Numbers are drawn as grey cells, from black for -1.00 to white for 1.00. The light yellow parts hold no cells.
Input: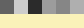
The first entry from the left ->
-0.23
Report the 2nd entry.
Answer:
0.60
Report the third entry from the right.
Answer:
0.22

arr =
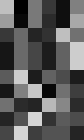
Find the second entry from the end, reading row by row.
-0.35
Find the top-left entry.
0.50
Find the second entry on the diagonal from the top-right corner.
-0.88
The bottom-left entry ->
-0.45
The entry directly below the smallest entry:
-0.94
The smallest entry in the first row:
-1.00
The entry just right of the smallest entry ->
-0.05
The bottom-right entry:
-0.72
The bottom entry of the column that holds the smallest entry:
0.67
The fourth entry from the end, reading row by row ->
-0.51
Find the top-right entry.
0.00
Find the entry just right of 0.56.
-0.94

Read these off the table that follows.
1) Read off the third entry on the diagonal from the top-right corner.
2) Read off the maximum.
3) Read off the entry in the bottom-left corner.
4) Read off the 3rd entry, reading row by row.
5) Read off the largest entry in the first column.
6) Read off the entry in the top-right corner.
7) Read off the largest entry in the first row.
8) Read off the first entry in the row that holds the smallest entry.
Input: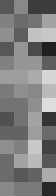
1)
-0.27
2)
0.73
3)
0.07
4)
-0.53
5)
0.23
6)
-0.53
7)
0.07
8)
-0.32

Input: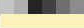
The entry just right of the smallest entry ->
-0.49
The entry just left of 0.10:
-0.13

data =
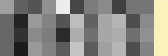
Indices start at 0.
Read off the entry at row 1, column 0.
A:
-0.19
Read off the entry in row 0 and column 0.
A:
0.25
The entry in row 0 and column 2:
-0.34
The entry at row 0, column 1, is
-0.24
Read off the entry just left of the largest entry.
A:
0.14
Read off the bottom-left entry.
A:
-0.19
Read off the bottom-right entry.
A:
0.02
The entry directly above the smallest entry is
-0.61
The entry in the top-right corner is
-0.08
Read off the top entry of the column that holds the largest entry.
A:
0.86
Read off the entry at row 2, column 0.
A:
-0.19

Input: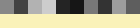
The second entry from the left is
-0.48
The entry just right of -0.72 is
-0.83
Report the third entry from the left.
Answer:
0.40

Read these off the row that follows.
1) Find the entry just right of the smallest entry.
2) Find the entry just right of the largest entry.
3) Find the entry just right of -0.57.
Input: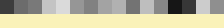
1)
-0.57
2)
0.18
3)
0.60
